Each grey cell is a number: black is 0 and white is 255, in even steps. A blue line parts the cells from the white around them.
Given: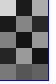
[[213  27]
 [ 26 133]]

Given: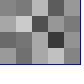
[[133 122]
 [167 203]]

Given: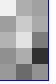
[[241 174]
 [158 203]]

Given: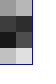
[[155 183]
 [ 61  45]]

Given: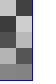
[[198  65]
 [ 60 206]]

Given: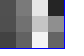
[[ 80 122]
 [ 79 113]]
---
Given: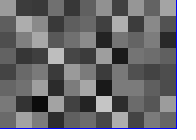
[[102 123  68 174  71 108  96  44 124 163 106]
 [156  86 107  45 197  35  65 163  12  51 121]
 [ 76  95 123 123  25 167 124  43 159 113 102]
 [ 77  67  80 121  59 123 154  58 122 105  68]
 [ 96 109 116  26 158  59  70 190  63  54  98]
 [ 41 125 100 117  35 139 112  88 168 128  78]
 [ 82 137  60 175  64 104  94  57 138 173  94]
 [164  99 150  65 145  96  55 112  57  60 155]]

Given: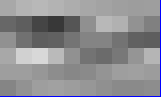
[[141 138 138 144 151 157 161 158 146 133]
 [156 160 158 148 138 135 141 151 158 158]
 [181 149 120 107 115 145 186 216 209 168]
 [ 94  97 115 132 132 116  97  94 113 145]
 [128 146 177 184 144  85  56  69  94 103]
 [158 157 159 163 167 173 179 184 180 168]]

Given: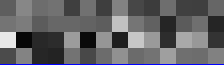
[[129 109 111 159 115 107 145 108  72 115  35  38 131  75]
 [ 51 152 169  45 154 199  30 150  10 156  44  40   7 232]
 [ 37 111  91  37  97 117 193  93  99 103 103  92 124 116]
 [102  63  64 110  60  71 130  62 113  63 114 109 135  94]]

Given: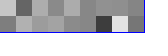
[[118 226  61 135 139 163 156 177 126]
 [133 143 145 135 172 138 173 101 198]]

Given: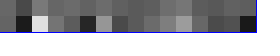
[[ 25  81  75 103 156 126 107  90  74 150  38  92 116 224  27 100]
 [ 94  97  88  92 118 110  94  90  96 108  98 107 102 121  73 103]]

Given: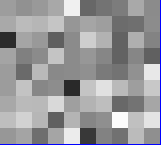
[[143 187 113 130  56 236 165 110 164 151]
 [228 192 252 143 134 180  96 182 210 190]
 [166 115 104 190 179 159 217 185 186 168]
 [200 158 186 225 196  41 141 135 195 156]
 [232 145 115 122 144 139 137 185 106 156]
 [ 96 134  98 134 151 139 196 139 128 164]
 [131 175  98 178 206 139  95 153 165  43]
 [140 111 108 158 165 150 197 182 187 169]
 [139 169 124 115 103 240 168 153 145 157]]

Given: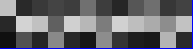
[[ 42 180  25  29  52 141  22  39 137  37  82  16]
 [194 141 171 190 209 124 183 208  96 193 211  40]
 [ 66  55 111  86  38  61 112  61  68  57  41 193]]
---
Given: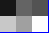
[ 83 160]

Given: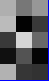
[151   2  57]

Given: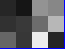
[135 108  55]

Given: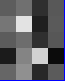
[ 88  31 109  27]

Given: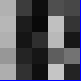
[ 71 192  47  36 174]

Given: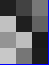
[120  31 148]
